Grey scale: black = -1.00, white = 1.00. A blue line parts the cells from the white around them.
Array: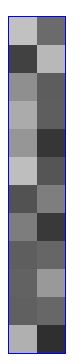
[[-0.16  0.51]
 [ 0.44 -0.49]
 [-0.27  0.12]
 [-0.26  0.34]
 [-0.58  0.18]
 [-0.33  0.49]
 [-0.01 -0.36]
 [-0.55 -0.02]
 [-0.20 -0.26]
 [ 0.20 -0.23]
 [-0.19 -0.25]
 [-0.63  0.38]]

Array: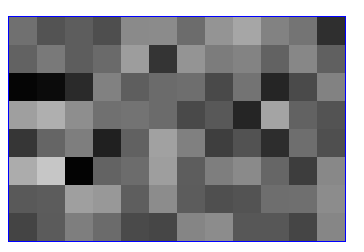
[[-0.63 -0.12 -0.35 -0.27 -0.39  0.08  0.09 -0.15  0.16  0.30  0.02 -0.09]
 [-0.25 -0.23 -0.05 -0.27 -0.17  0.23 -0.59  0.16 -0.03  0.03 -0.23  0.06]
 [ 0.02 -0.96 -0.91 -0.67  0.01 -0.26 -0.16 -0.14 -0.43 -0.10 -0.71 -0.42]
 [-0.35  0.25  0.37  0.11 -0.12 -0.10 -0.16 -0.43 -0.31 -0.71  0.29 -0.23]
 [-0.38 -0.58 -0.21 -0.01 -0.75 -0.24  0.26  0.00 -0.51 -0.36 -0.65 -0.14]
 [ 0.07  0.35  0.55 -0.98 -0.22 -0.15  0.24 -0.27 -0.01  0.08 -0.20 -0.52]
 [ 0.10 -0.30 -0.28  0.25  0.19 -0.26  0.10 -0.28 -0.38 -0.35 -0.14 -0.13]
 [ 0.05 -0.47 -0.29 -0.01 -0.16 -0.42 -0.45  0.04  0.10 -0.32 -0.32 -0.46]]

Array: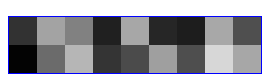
[[-0.38 -0.61  0.28  0.01 -0.75  0.31 -0.70 -0.77  0.32]
 [ 0.31 -0.98 -0.16  0.43 -0.59 -0.41  0.25 -0.39  0.69]]

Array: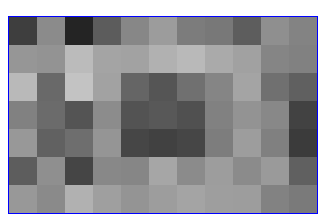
[[ 0.03 -0.51  0.09 -0.72 -0.28  0.06  0.22 -0.03 -0.06 -0.27  0.12]
 [ 0.01  0.18  0.15  0.47  0.29  0.27  0.39  0.45  0.33  0.26  0.04]
 [-0.25  0.45 -0.18  0.53  0.27 -0.21 -0.33 -0.12  0.04  0.29 -0.12]
 [-0.48  0.01 -0.16 -0.34  0.10 -0.35 -0.31 -0.37  0.01  0.15  0.07]
 [-0.54  0.19 -0.24 -0.14  0.17 -0.45 -0.49 -0.45 -0.02  0.23  0.00]
 [-0.25 -0.27  0.12 -0.46  0.07  0.05  0.30  0.09  0.23  0.09  0.21]
 [-0.04  0.19  0.08  0.39  0.25  0.16  0.23  0.29  0.24  0.23  0.02]]

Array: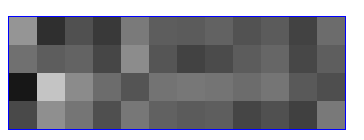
[[-0.15  0.17 -0.63 -0.37 -0.55 -0.04 -0.27 -0.29 -0.23 -0.36 -0.29 -0.48]
 [-0.26 -0.12 -0.27 -0.22 -0.45  0.10 -0.33 -0.48 -0.41 -0.28 -0.20 -0.44]
 [-0.39 -0.82  0.54  0.09 -0.15 -0.34 -0.10 -0.07 -0.09 -0.15 -0.08 -0.30]
 [-0.05 -0.43  0.12 -0.08 -0.38 -0.07 -0.24 -0.29 -0.26 -0.46 -0.37 -0.50]]

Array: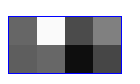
[[ 0.00 -0.20  0.96 -0.41]
 [-0.45 -0.26 -0.19 -0.89]]

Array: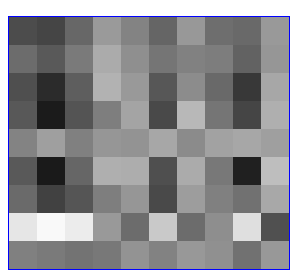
[[ 0.20 -0.40 -0.46 -0.19  0.21  0.03 -0.21  0.19 -0.14 -0.18]
 [ 0.18 -0.15 -0.30 -0.04  0.34  0.12 -0.08  0.01 -0.02 -0.23]
 [ 0.31 -0.38 -0.66 -0.26  0.40  0.20 -0.32  0.10 -0.18 -0.56]
 [ 0.37 -0.31 -0.79 -0.34 -0.01  0.29 -0.43  0.44 -0.08 -0.46]
 [ 0.25  0.03  0.25  0.00  0.18  0.15  0.31  0.09  0.27  0.31]
 [ 0.49 -0.30 -0.80 -0.20  0.37  0.36 -0.38  0.34 -0.06 -0.75]
 [ 0.32 -0.17 -0.49 -0.33 -0.01  0.18 -0.43  0.23  0.00 -0.11]
 [-0.37  0.80  0.95  0.85  0.20 -0.15  0.58 -0.15  0.11  0.75]
 [ 0.19  0.00 -0.04 -0.10 -0.06  0.15  0.02  0.19  0.13 -0.11]]

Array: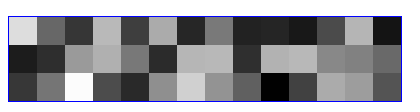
[[-0.84  0.73 -0.19 -0.58  0.45 -0.51  0.34 -0.70 -0.05 -0.73 -0.71 -0.81
  -0.41  0.42]
 [-0.18 -0.78 -0.64  0.21  0.38 -0.06 -0.66  0.43  0.44 -0.63  0.40  0.44
   0.07  0.01]
 [-0.34 -0.57 -0.08  0.98 -0.40 -0.68  0.12  0.63  0.15 -0.25 -0.99 -0.49
   0.34  0.23]]
